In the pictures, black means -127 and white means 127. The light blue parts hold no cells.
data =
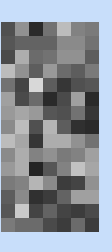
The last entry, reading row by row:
-67
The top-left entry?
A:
-47
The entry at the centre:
53
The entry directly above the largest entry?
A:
-34
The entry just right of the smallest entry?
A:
-41
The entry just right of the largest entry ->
-34
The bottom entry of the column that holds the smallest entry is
-20
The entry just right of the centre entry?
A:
-34
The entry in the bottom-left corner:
-5
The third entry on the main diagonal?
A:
-20
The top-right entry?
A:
-5
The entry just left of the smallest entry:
45
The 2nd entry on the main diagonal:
-28
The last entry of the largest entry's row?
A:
-41
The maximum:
88
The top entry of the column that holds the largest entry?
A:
-85
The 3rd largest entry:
66
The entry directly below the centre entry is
45
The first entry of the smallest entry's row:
25
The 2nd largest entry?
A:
74
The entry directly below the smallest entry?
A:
53
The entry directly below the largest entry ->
-20
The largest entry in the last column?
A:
38
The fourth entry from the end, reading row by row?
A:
-53
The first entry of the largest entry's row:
-13
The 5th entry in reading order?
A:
60
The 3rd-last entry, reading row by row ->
-67

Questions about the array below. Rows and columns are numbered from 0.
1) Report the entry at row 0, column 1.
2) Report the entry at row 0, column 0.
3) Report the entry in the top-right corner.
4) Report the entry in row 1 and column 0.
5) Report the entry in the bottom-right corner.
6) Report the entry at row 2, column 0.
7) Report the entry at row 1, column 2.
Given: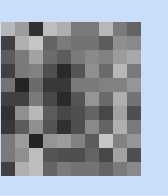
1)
28
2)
55
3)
-27
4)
-63
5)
9
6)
-35
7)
69

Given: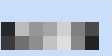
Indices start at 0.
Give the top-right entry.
-52
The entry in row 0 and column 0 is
-87
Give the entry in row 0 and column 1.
59
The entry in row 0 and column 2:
22

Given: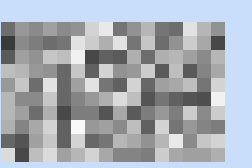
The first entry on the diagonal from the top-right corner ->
18
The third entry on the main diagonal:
18
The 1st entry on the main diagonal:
-18
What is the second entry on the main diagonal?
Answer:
10
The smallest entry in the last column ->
-55
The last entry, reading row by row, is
47
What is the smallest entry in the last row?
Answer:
-55
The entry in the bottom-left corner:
91
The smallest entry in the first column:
-69
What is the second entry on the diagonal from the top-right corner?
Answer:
40
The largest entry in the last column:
113
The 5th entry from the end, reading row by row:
76
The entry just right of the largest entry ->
24
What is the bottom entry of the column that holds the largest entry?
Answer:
54
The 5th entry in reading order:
10
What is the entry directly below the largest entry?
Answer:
83
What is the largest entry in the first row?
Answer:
105
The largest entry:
121
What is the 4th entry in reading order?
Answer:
32
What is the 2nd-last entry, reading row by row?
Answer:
32
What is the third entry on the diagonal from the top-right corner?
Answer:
32

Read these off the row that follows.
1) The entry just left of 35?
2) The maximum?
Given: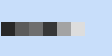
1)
-72
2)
93

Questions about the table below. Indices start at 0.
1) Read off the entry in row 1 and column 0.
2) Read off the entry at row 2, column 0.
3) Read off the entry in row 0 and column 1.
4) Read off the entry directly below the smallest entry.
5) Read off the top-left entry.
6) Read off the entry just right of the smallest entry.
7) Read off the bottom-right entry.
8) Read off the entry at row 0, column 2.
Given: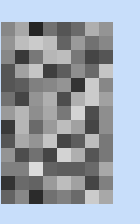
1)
20
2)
7
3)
40
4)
75
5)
7
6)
-14
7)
40
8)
-90

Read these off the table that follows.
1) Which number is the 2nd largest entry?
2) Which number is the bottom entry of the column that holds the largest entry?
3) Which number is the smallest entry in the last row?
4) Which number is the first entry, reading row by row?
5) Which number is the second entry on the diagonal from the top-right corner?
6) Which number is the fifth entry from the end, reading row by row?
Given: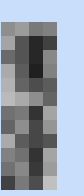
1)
58
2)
64
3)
-62
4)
14
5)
-88
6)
28

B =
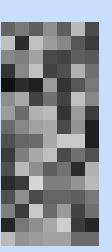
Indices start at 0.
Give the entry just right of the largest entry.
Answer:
-1
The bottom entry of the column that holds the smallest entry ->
57
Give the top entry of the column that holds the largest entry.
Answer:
-33
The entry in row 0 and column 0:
-27
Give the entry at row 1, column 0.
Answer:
64
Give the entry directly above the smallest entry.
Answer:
-75
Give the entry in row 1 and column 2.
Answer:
64
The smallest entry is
-110
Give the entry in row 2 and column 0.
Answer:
7
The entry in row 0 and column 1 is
-7
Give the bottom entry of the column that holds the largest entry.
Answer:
27
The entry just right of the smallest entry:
-83
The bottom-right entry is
-20
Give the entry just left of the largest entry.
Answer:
-68
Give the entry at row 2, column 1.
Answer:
-1
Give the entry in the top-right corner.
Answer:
-53

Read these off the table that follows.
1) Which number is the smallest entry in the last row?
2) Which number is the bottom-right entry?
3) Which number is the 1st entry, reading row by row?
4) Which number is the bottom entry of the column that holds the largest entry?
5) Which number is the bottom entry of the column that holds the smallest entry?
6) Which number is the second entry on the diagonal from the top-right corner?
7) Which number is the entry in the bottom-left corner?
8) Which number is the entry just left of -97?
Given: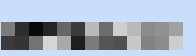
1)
-97
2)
78
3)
-4
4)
85
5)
-12
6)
11
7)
-68
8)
41

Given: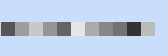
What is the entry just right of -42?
29
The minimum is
-76
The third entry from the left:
72

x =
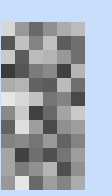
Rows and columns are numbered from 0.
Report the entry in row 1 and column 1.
65
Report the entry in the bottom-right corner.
44
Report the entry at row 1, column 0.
-41
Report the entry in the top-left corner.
87
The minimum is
-68
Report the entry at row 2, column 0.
73
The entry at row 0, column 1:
24
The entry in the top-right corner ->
59
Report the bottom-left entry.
24
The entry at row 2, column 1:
-35
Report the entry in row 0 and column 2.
-22
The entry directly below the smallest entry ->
44
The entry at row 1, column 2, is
3

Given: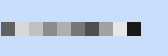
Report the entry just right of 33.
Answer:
102
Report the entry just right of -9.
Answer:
-48

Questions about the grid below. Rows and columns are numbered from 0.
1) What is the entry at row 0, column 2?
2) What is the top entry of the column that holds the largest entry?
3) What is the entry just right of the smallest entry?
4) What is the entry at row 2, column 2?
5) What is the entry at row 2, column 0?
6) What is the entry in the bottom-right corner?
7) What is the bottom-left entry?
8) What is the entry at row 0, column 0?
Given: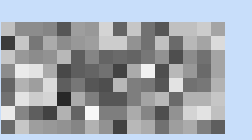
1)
12
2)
24
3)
43
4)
12
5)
70
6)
-33
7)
-21
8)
64

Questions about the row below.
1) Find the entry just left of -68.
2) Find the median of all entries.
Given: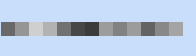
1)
-56
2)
8
